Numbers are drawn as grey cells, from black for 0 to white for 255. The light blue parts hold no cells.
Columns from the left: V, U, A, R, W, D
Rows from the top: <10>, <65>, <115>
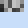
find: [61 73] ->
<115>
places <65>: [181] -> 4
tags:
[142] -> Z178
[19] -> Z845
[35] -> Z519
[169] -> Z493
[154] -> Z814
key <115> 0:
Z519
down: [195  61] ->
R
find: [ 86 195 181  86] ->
<65>

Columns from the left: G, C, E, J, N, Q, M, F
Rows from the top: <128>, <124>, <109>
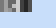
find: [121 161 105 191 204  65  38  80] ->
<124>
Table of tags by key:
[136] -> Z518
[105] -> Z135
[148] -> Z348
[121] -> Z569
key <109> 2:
Z348

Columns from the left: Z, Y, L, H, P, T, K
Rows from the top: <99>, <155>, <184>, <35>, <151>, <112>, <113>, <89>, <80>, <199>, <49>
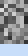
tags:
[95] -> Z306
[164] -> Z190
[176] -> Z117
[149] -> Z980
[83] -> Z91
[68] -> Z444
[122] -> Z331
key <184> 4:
Z444
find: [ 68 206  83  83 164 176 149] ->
<155>
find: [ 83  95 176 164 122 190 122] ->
<113>
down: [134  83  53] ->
L

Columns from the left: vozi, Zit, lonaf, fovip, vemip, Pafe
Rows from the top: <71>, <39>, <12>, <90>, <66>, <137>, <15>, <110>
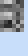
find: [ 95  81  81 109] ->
<39>
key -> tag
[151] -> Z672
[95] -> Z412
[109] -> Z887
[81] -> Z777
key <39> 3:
Z887
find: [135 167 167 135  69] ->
<110>
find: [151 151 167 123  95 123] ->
<66>
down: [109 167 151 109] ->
vozi
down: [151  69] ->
Zit

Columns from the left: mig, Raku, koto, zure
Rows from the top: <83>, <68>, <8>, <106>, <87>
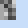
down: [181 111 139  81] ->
zure
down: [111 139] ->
zure
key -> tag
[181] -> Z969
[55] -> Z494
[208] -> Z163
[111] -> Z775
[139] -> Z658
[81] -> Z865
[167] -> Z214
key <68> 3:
Z969

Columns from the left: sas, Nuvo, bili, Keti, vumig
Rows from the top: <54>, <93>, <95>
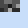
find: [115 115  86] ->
<54>
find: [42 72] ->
<95>
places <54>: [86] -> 3 4
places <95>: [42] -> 0 3 4

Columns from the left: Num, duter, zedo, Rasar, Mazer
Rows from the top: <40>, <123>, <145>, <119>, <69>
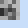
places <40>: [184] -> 2 4
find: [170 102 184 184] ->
<123>

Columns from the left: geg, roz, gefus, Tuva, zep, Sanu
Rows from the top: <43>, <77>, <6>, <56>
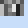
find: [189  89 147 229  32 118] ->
<6>
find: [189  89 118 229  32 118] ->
<77>
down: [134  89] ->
roz
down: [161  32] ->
zep
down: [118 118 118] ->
Sanu
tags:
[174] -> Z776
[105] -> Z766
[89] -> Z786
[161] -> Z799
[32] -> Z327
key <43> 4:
Z799

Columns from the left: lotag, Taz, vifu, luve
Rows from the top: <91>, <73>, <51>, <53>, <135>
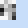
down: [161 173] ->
vifu
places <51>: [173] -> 1 2
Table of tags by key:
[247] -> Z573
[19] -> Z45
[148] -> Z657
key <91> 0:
Z573
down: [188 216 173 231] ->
Taz
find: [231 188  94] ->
<53>
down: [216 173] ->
Taz
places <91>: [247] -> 0 3

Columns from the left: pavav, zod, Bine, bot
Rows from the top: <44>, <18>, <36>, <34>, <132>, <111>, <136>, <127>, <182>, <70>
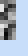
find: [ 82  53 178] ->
<132>
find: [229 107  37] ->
<18>

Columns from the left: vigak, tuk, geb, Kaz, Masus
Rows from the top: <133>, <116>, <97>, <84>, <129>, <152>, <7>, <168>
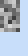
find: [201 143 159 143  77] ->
<168>
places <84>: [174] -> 0 1 2
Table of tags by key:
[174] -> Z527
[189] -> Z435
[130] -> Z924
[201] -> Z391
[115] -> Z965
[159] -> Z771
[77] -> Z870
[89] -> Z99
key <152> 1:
Z435
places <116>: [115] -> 0 1 2 4
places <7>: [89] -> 0

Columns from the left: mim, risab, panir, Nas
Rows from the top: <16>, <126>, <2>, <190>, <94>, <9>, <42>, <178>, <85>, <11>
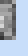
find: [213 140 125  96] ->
<42>
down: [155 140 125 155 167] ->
panir
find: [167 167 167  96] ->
<190>

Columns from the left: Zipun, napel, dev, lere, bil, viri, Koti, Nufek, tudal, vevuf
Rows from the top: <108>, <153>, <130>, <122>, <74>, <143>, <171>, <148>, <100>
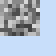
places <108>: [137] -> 3 4 5
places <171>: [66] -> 4 6 7
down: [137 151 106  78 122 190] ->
lere
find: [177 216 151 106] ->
<74>
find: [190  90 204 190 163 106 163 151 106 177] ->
<143>
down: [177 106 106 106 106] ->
tudal

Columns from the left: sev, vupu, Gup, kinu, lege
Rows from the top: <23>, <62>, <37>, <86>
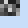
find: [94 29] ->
<62>
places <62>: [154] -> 0 2
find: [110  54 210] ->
<37>
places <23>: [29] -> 2 3
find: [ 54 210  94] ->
<37>
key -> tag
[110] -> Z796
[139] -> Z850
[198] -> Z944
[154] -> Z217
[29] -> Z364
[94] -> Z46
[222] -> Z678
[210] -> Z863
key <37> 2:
Z863

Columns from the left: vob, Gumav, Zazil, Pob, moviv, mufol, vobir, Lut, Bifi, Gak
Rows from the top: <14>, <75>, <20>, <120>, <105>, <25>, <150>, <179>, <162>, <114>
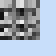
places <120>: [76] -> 4
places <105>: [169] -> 1 8 9
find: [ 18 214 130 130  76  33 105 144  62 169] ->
<120>
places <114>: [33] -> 0 1 5
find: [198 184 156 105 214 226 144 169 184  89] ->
<75>

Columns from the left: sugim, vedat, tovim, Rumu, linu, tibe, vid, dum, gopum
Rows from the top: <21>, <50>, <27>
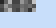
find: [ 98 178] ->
<21>
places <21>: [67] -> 3 4
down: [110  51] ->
dum
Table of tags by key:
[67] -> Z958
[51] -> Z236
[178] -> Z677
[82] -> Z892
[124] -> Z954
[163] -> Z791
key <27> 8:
Z791
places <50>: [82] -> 0 3 4 8
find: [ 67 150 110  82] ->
<21>

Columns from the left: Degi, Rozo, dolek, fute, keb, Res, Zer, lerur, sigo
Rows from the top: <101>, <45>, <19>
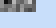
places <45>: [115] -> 1 2 6 7
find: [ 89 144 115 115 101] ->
<45>
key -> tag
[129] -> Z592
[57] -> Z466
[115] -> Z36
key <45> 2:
Z36
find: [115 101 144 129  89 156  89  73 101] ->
<19>
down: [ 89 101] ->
sigo
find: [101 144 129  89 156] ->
<19>

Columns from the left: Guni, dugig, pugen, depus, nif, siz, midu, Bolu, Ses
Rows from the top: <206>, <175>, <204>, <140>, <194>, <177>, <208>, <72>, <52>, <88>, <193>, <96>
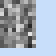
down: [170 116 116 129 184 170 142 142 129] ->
pugen
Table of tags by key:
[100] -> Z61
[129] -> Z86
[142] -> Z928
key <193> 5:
Z928

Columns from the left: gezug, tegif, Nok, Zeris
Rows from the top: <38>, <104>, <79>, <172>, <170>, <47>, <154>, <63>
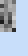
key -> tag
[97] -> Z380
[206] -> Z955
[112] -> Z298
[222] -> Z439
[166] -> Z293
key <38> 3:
Z298
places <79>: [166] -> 0 2 3
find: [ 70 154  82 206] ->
<170>
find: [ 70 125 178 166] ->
<104>
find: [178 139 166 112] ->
<38>
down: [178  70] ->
gezug
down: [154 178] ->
gezug

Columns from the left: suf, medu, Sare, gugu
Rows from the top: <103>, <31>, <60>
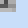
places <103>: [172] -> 0 2 3
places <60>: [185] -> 0 1 2
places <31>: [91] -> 0 1
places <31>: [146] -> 2 3

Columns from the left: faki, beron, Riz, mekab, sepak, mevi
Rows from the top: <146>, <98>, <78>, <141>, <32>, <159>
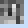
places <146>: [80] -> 0 2 3
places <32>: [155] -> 0 1 2 3

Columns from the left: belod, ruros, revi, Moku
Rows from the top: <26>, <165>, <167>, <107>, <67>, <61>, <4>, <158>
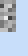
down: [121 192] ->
belod
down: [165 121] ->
Moku

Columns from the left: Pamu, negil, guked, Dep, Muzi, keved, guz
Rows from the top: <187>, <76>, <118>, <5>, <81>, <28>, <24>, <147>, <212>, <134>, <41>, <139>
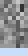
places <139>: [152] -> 0 1 2 3 5
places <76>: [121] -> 3 6

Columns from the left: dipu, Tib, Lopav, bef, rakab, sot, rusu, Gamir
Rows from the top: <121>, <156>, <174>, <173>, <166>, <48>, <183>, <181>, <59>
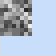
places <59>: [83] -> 5
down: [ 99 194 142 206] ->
sot

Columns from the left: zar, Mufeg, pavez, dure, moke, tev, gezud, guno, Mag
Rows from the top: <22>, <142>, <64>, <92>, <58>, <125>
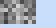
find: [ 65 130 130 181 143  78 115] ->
<92>
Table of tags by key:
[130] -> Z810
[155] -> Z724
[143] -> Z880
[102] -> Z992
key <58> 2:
Z724

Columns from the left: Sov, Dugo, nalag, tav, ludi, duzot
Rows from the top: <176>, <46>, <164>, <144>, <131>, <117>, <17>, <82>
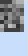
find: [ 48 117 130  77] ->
<117>
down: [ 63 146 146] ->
nalag
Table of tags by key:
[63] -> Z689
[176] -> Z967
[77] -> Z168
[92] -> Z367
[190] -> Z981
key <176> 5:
Z967
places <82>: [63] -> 1 2 3 4
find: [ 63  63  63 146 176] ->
<176>

